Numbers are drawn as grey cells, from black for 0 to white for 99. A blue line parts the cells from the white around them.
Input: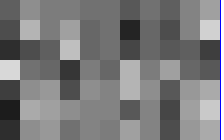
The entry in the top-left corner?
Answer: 37
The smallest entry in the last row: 18
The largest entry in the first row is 62
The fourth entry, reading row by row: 48
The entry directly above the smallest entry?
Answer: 24
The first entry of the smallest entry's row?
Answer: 11
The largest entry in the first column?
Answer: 84
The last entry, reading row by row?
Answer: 66
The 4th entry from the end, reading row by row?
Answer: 51
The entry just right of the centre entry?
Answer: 70
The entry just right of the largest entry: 44
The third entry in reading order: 48
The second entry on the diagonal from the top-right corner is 51
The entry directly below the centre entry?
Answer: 51

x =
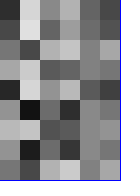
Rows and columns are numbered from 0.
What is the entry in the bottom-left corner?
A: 46
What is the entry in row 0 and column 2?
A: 53
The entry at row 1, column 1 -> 87
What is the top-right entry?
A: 28
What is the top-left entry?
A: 18
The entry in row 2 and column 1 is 28
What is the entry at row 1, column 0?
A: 28
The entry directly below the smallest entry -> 76
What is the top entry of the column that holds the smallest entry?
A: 83
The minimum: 7
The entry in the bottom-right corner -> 65
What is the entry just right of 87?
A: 39
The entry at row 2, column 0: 46

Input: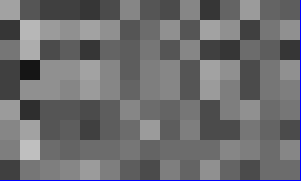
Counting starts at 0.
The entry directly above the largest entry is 63
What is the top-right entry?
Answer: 36
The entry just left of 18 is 60
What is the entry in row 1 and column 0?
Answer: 21
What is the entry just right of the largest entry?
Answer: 42
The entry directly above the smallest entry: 67
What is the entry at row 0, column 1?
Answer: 33
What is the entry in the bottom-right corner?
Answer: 42
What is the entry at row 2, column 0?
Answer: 46
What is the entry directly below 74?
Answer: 46
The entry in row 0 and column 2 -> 25
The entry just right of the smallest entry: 56
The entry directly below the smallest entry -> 56
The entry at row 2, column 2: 29
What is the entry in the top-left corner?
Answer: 63
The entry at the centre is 49
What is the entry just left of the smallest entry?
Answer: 25
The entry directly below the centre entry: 42
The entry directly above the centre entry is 49
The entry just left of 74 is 49
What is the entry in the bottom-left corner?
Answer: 25
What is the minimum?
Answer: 8

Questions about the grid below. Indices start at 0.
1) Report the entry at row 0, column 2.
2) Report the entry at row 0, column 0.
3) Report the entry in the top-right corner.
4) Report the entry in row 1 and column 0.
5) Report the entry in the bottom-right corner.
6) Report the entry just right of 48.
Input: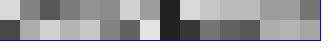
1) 34
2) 84
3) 45
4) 28
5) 64
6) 57

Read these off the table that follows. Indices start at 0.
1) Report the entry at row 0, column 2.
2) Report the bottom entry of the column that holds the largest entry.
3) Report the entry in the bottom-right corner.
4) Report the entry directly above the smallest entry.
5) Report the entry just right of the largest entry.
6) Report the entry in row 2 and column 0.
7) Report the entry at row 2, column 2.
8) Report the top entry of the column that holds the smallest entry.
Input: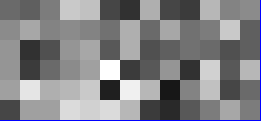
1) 48
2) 85
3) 48
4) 58
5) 23
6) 58
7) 31
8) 27

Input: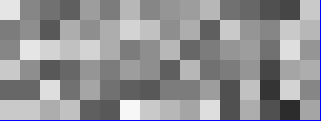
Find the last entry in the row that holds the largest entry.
64
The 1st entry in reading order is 89
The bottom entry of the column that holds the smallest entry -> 17
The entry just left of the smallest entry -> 31
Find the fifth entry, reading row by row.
61
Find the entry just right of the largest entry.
78
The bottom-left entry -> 78
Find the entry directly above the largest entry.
37
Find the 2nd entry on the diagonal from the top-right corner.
78
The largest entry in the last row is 96
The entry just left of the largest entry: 34
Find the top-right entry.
78
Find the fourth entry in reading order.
37
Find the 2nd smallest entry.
20

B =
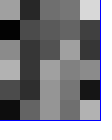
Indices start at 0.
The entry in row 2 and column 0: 54
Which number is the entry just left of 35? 29
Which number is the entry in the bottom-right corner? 69
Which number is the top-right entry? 84
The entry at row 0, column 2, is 43
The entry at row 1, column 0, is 1
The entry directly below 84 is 25
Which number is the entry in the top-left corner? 62
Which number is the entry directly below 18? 39

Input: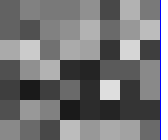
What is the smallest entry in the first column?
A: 24
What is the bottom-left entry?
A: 53
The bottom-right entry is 41
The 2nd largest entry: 83
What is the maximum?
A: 86
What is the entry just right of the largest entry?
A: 20
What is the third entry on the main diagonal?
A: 44
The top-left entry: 38
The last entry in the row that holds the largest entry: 53
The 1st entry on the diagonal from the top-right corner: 47
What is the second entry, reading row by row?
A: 50
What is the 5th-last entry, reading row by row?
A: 73
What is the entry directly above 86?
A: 35

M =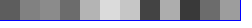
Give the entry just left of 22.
67
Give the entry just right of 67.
22

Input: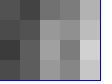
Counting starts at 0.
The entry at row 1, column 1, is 32
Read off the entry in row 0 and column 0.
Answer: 32
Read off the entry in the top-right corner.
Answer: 69
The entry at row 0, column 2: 44
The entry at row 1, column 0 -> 29
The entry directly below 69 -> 73
